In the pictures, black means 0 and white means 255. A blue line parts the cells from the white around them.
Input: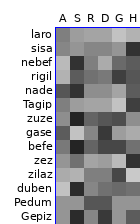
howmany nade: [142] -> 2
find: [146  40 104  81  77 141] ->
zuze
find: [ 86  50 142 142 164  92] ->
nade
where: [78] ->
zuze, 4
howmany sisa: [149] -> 2
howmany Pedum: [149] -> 4
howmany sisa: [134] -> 3

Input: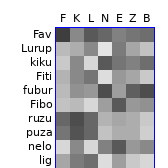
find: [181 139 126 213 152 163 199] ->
Fiti
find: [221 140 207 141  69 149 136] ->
nelo
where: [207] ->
puza, 6

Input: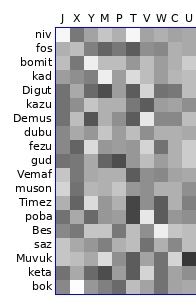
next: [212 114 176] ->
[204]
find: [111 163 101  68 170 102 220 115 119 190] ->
Digut
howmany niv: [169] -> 1
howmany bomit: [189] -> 4

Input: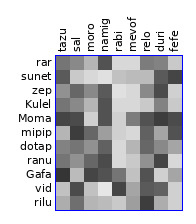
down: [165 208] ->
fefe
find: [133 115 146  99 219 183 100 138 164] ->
dotap

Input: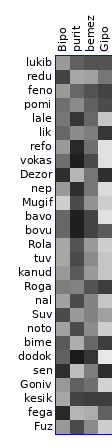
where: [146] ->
Mugif, 2
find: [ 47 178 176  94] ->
fega
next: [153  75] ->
[139]
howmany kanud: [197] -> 1
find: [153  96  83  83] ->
lukib
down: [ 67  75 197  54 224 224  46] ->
Gipo
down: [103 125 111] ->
bemez

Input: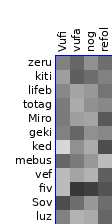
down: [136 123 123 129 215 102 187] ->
Vufi
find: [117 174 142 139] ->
totag

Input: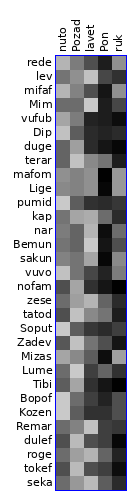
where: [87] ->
Zadev, 0
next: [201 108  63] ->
[35]

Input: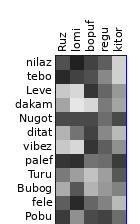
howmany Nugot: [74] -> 4
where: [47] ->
palef, 1

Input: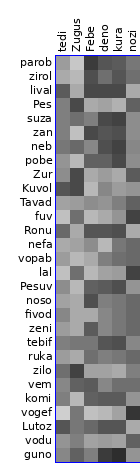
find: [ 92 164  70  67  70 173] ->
lival
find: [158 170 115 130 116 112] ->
ruka
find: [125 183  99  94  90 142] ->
komi
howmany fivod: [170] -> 2
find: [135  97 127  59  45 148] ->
guno
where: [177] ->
Pes, 4

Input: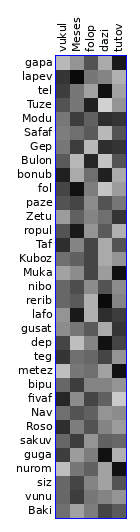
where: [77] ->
nibo, 1
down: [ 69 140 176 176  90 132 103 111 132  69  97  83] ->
folop

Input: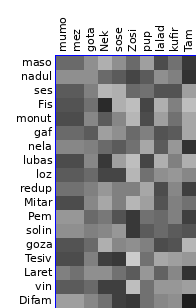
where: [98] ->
Laret, 7
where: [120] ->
Pem, 3

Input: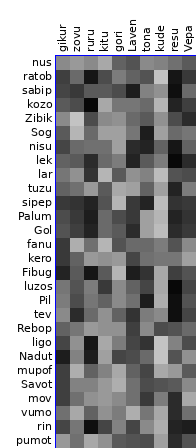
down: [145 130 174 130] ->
zovu
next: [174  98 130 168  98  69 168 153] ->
[90]

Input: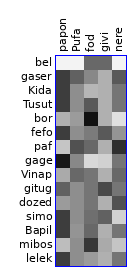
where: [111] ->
simo, 2
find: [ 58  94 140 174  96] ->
gaser
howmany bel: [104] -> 2

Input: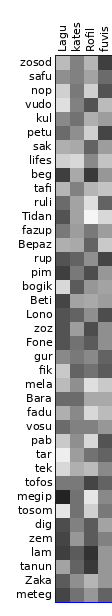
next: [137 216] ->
[187]
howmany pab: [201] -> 1
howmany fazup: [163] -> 0
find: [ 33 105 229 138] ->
megip

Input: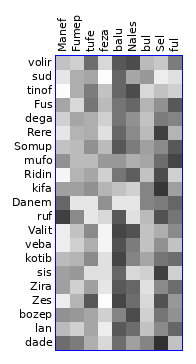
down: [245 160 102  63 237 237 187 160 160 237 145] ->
Manef
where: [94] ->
Ridin, 5
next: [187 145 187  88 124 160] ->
[138]
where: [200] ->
volir, 7
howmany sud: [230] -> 1
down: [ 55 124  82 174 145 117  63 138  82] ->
Sel
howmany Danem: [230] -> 4

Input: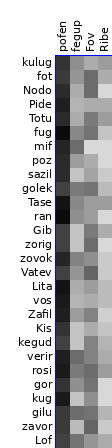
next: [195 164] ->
[202]
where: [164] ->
sazil, 2
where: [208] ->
Zafil, 3
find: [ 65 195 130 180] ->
kegud
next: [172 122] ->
[156]

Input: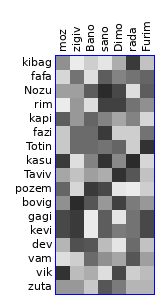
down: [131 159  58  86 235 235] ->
Bano
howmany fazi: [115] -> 1

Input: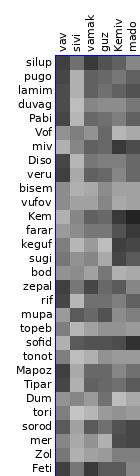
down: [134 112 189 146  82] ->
Kemiv
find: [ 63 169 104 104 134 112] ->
Mapoz
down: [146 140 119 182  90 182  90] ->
sivi
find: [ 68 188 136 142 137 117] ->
duvag
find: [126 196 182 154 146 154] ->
tori

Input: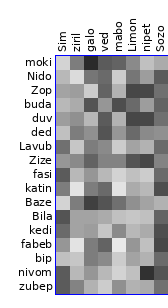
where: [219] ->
Nido, 1
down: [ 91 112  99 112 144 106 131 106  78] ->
Sozo
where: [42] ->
moki, 2

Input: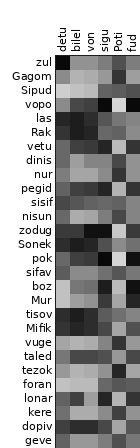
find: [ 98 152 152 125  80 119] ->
geve
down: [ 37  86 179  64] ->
Poti
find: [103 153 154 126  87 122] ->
geve
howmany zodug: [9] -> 0
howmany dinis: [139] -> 0
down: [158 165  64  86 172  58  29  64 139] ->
bilel

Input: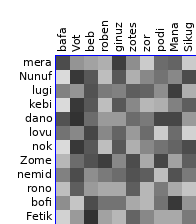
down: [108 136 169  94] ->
zor
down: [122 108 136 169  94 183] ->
zor
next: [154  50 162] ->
[183]

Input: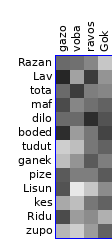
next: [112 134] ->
[198]
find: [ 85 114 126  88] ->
pize
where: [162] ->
Lav, 1
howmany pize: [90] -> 2
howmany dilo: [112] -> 0

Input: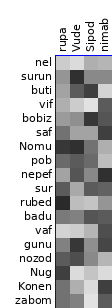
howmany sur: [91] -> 2
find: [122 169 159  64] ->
saf
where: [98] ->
sur, 3
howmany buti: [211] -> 1
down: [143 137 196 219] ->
Sipod
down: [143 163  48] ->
Vude

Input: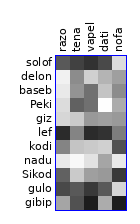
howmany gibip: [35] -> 0
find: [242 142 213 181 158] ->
delon
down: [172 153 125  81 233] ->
nofa
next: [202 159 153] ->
[57]
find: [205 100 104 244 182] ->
Peki
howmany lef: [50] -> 1
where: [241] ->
delon, 0

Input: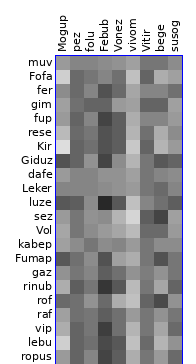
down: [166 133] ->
Vonez
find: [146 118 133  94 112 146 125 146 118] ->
gaz
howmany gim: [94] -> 0
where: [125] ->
gaz, 6
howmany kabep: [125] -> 0
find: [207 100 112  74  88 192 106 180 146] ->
lebu
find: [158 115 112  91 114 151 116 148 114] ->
raf

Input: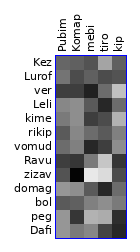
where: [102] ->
Kez, 0
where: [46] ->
peg, 4
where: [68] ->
Dafi, 3
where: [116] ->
Lurof, 0
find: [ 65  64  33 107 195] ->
ver

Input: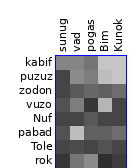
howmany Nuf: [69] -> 4
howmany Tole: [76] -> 1
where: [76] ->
Tole, 1
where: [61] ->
rok, 4
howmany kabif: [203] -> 0
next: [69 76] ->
[69]

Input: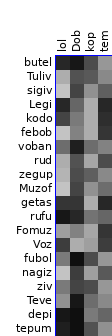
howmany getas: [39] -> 1
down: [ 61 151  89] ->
tem
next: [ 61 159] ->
[89]
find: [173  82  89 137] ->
Tuliv
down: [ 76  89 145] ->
kop
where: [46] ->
kodo, 3
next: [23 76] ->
[151]

